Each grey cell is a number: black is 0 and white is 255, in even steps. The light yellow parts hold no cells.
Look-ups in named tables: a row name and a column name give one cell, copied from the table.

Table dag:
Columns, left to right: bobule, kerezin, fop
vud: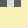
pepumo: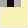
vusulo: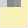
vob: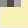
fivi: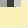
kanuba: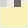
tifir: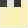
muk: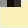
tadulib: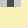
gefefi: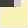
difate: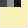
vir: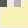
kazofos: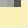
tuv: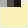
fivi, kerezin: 60
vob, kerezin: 77
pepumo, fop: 181
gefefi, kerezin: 64
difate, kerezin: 146
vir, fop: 180
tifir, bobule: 63
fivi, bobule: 165
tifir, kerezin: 226
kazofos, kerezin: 158
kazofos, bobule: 170
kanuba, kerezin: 235
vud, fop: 97
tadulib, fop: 204
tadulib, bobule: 197
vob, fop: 170
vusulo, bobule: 212
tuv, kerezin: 77
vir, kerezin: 235

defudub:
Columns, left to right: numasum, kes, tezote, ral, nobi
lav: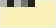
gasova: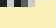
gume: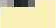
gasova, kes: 203
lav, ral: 117
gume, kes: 152
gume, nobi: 108
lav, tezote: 183
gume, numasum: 181
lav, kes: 37
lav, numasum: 181

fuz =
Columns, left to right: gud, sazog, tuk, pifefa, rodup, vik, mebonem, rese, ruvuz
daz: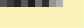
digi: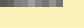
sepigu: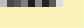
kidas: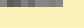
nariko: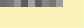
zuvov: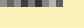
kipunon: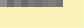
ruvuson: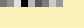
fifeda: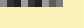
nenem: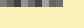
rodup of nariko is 163
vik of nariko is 97
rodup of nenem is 108
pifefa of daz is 87
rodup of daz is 30
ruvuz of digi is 117
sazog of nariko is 118
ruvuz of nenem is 110
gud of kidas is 135
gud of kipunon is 142
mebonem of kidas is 135
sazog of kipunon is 109
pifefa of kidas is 127
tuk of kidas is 100
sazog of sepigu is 74

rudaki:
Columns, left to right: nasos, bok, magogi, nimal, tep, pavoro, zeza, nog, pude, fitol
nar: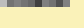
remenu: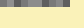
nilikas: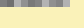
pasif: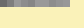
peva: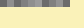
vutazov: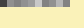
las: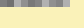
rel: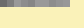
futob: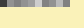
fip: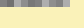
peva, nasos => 106
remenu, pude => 136
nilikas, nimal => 145
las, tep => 121
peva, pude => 147
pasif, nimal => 141
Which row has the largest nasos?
nar

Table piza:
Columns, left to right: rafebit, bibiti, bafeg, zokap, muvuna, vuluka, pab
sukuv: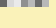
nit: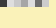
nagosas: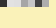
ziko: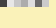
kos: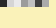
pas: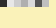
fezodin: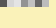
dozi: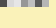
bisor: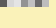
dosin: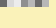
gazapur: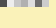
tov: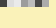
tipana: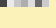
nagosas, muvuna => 198
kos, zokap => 155
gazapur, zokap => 176
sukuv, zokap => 144
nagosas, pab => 173
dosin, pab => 183
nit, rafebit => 58
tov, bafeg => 234
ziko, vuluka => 106
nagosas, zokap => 166

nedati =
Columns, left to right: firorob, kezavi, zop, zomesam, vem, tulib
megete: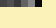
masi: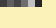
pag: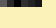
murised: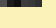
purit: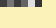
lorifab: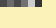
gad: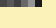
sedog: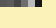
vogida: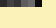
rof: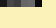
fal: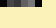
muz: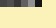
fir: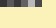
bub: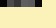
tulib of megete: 10
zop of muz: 55
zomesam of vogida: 93
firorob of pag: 91
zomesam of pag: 47
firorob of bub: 6
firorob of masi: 62
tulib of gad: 28
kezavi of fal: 70
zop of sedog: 69
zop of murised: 16
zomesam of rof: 102
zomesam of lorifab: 113
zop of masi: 69
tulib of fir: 73
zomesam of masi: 109
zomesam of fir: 98
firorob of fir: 54

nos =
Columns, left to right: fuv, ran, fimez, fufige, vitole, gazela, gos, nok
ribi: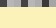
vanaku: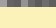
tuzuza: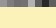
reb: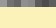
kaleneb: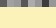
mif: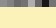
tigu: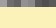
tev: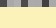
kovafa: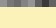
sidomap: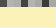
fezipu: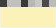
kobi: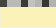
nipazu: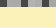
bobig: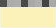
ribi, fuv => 70
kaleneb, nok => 151
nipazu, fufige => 71
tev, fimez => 176
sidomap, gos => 59
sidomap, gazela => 168
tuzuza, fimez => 111
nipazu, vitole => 178
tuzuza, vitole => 178

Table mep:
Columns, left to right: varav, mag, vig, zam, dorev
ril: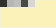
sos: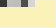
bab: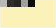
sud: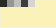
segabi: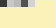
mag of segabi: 200
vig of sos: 189
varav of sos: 54
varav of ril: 48
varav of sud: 41
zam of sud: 60
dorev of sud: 212
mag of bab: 45
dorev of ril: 214
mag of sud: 150
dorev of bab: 12
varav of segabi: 56
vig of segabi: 186
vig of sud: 192
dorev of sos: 213
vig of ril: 190
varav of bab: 184
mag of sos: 191

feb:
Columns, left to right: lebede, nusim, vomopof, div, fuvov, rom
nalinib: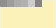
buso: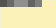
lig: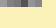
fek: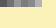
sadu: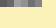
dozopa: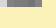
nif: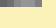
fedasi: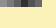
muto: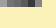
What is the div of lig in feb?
84
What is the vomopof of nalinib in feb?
172
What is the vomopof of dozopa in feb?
124
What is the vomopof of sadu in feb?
160
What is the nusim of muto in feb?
116
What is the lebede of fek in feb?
89
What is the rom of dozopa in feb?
132
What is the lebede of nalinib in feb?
144
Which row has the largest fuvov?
nalinib

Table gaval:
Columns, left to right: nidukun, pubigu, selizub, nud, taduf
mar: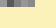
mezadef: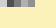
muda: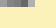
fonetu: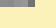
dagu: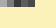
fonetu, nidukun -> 141
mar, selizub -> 129
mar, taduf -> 138
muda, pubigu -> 132
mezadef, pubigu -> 80
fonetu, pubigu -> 139
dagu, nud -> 93
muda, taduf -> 176
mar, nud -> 151
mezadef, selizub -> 125
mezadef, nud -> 176
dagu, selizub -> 58
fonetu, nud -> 151
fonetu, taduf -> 114
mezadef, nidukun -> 208
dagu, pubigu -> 123
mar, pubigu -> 90
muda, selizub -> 125
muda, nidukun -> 158
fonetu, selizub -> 147
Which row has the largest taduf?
muda

